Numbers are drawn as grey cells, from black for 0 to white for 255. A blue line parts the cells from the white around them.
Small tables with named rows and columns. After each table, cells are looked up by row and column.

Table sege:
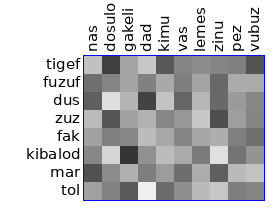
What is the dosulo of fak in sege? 127
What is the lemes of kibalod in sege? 123
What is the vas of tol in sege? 143
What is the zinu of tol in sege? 198
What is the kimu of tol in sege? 107
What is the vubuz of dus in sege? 134
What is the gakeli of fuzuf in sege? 164

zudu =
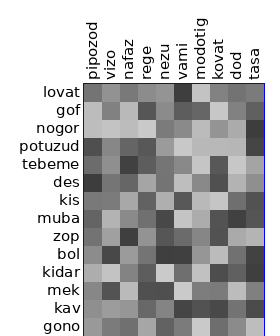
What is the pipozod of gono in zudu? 153
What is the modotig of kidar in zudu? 193
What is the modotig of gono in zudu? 201
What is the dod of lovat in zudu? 115
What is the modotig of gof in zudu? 102
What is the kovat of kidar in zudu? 77
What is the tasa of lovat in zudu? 123

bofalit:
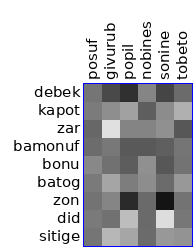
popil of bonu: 93
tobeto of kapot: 176
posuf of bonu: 136
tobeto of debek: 107
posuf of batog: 122
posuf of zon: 115
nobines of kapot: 94
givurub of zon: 133
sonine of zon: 20
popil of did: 189
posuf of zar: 103
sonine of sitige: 152
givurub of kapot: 142
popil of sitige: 166
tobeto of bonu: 115

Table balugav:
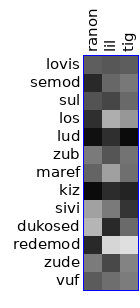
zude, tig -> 131
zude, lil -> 72
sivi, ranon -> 161
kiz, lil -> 44
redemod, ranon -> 41
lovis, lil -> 87
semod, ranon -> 41
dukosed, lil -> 41
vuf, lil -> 110
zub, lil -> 85
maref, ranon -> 100
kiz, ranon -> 11
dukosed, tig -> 106
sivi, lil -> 122
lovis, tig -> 93
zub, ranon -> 122
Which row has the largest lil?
redemod

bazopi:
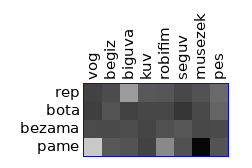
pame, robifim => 137
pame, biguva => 83
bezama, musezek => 72
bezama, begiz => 74
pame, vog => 200
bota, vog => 63
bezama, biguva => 77
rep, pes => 105
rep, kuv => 88
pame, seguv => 81
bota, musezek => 73

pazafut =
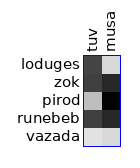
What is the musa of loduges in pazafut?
216
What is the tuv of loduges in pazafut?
68
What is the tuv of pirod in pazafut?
190
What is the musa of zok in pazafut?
40
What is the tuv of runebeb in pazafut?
64
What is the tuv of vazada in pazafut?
226
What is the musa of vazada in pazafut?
217
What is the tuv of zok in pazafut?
64
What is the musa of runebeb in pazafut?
40
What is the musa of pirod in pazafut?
3
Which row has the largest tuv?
vazada

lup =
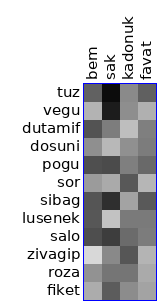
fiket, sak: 92
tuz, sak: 12
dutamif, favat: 127
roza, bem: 146
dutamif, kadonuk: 190
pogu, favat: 105
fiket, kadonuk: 140
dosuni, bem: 143
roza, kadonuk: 117
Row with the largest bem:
zivagip

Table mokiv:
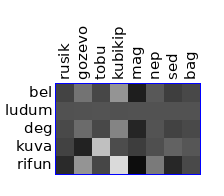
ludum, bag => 82
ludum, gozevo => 82
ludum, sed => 82
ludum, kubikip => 81
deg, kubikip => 132
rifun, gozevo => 148
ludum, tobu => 83
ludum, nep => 82
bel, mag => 30
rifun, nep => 122
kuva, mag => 61
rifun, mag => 13
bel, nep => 88
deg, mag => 37
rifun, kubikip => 218
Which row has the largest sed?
kuva

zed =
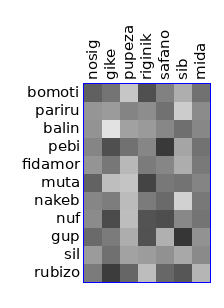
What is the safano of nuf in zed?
78
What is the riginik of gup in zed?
82
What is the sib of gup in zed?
54
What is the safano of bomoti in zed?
129
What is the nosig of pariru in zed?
149
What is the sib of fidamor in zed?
173
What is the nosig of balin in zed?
147
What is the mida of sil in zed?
138
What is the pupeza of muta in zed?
196
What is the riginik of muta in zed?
68
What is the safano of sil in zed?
145

